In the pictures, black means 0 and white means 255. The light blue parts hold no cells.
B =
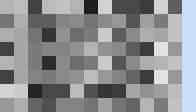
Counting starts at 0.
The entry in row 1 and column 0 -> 116
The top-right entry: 94
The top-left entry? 179
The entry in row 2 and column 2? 116
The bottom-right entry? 194
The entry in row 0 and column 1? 187
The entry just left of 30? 179
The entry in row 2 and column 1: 165
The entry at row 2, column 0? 173
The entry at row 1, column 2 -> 94
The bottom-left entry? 151
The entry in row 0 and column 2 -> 66
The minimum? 30
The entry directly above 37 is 131
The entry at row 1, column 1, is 173

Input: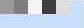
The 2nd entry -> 126
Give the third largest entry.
154
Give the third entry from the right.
244

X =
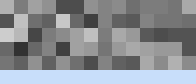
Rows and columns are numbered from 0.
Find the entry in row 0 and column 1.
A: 124
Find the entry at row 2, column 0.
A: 205
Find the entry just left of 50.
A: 104
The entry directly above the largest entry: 83
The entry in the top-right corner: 169
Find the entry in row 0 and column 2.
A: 161
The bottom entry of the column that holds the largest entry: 117
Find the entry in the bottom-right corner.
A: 139
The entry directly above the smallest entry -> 184
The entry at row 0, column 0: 177
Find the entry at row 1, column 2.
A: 111

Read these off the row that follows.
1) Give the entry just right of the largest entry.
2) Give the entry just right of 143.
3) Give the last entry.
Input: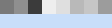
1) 223
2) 59
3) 156

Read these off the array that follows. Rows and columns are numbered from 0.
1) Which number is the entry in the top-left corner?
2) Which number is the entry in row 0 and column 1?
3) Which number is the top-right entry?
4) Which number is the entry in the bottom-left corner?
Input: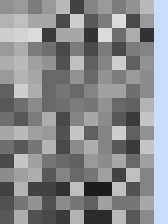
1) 146
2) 153
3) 185
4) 88

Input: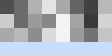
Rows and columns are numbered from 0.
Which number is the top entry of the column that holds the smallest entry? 65
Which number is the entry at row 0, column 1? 107
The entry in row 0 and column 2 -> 177
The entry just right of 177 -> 227
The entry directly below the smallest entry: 114
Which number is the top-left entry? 79
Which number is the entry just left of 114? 155

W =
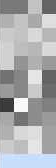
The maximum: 249
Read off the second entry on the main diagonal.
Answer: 195
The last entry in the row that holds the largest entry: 128
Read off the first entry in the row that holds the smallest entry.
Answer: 59
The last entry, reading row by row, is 161
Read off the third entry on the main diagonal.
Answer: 216
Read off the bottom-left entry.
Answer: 202
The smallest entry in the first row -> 100
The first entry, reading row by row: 121
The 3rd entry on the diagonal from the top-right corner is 195
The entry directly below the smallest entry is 169
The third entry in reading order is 195
